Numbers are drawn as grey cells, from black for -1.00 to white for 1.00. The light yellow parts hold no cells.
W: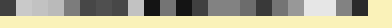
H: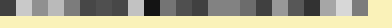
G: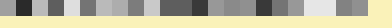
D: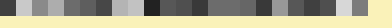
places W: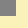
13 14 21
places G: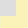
4
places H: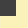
0 12 16
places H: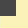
5 7
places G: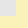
19 20

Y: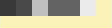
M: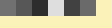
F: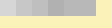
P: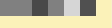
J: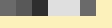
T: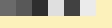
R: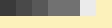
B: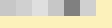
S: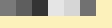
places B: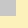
0 3
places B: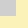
1 5
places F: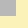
4 5
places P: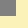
0 1 3
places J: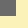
0 5

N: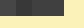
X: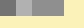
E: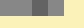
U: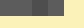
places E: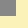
0 1 3
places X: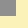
2 3
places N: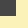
0
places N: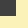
2 3
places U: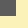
0 1 3
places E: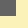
2
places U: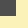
2

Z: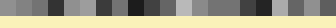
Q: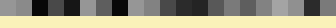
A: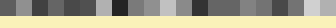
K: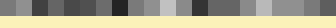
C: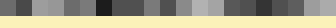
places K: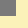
0 8 19
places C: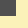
7 8 10 15 17
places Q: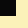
2 7
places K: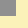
1 9 17 18
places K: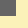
3 13 14
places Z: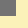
2 7 13 14
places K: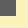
20

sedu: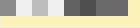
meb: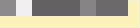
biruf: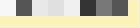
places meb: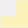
1
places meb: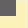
2 3 4
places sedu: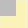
2
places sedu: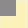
0
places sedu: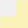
1 3

